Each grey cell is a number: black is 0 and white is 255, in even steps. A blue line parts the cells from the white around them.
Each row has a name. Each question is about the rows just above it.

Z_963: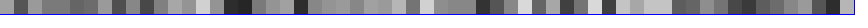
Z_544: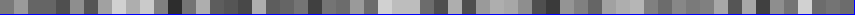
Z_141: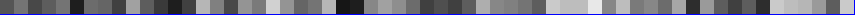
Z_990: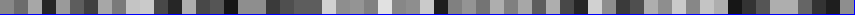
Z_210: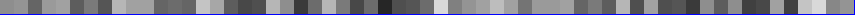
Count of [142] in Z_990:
7
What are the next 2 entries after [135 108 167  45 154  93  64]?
[93 45]
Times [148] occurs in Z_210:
3

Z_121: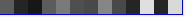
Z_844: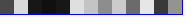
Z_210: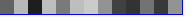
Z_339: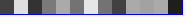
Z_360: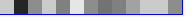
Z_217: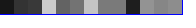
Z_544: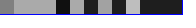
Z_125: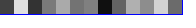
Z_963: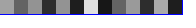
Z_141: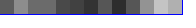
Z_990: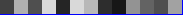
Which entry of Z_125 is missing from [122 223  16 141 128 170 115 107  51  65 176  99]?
[211]
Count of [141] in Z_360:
3
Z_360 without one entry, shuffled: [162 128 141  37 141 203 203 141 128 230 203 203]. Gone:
[115]
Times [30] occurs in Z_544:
5
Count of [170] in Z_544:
4
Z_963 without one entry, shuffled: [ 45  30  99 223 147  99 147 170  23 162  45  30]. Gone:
[154]

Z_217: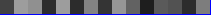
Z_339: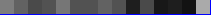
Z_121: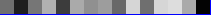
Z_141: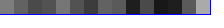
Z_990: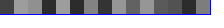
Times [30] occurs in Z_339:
2
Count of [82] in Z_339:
4

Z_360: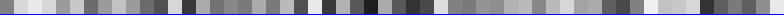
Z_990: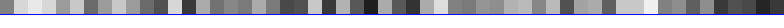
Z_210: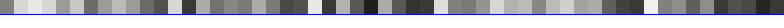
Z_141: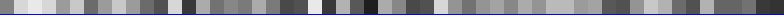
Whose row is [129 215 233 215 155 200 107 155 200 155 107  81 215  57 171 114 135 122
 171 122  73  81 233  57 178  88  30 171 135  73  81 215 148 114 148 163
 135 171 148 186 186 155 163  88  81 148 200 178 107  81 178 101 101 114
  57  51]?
Z_141
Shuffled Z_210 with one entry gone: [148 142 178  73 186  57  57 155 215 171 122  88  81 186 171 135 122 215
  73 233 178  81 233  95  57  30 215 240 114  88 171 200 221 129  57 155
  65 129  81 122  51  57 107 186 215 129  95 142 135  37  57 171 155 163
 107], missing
[207]
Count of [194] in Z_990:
0
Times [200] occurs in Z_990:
5
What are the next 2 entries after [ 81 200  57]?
[178  88]
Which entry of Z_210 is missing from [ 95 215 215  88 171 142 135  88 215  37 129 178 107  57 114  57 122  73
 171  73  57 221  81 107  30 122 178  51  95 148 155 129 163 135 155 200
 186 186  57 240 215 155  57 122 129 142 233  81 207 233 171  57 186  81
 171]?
[65]

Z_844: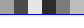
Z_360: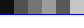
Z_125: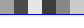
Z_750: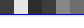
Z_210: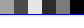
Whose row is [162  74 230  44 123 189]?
Z_844
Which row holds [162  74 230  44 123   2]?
Z_210

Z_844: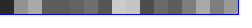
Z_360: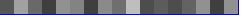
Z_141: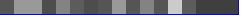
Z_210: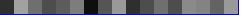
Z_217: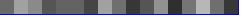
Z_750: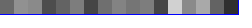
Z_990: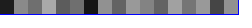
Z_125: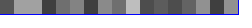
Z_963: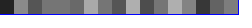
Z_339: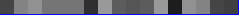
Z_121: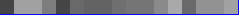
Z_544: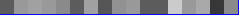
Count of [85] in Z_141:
4
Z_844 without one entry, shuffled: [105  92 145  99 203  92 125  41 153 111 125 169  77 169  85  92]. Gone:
[196]
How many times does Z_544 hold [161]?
2
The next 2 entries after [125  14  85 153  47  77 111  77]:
[138 131]
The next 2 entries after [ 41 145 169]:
[92 92]

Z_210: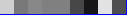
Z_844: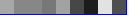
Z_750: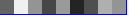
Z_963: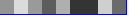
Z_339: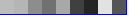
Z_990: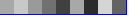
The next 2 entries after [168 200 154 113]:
[ 64 168]
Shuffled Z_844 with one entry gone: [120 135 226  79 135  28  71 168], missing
[162]
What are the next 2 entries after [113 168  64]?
[ 36 226]

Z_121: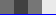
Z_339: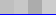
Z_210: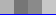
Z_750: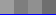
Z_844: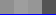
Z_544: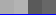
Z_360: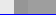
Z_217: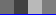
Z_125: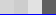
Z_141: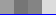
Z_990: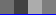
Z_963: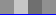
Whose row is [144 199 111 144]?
Z_963
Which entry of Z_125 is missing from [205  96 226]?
[213]
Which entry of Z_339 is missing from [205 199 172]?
[191]
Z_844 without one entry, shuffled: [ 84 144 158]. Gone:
[150]
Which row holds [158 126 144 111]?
Z_750
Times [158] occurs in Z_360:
2

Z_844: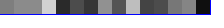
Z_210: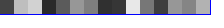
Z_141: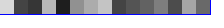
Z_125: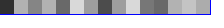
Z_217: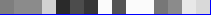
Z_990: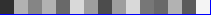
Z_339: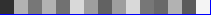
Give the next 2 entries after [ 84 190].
[68 76]
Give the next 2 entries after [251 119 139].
[232 217]
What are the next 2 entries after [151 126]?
[48 54]
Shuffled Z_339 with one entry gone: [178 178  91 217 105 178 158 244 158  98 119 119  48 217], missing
[113]
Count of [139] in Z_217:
3

